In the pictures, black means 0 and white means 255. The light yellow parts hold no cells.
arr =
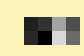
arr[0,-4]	31
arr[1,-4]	40
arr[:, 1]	[49, 2]

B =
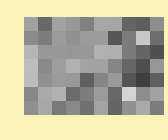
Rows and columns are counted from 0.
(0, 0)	161
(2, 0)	181
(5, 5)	155
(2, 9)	80
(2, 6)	175
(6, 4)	113
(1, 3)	145
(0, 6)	165
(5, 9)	161
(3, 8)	78
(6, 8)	170
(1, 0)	140
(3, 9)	150
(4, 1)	144
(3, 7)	102
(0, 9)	142
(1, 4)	155
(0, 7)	100
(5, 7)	212
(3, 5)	162

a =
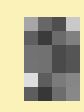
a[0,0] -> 166
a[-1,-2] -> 109
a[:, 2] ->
[79, 107, 74, 74, 123, 109]
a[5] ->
[93, 55, 109, 136]

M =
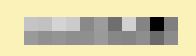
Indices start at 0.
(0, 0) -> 196
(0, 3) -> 203
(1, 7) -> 133
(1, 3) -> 142
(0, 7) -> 209
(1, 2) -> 148
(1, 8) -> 142

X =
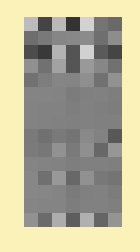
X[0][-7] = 187
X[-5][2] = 130
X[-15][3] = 51
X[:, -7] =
[187, 110, 76, 144, 114, 132, 131, 131, 122, 123, 132, 135, 135, 133, 145]
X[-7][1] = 113
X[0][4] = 210
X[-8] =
[131, 130, 129, 128, 129, 128, 128]
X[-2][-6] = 132
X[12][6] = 124
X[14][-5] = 173
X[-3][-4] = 123
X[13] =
[133, 132, 132, 125, 129, 129, 127]
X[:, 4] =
[210, 139, 209, 153, 143, 128, 129, 129, 137, 143, 128, 145, 128, 129, 176]
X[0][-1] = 105
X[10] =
[132, 131, 130, 126, 128, 128, 127]
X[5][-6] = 132
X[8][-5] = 122
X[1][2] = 134
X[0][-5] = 185
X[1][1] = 121
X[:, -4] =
[51, 136, 84, 85, 132, 124, 126, 128, 116, 122, 126, 104, 123, 125, 94]
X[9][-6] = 119
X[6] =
[131, 130, 130, 126, 129, 127, 125]
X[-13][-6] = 57
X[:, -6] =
[68, 121, 57, 113, 125, 132, 130, 130, 113, 119, 131, 112, 134, 132, 107]

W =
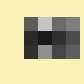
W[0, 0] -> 92
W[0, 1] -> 197
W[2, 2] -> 69
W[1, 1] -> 25

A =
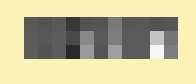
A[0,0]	88
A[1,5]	89
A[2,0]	90
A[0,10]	86
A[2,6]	159
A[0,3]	56
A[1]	[90, 87, 92, 72, 137, 89, 125, 91, 91, 196, 117]
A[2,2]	92
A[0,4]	83
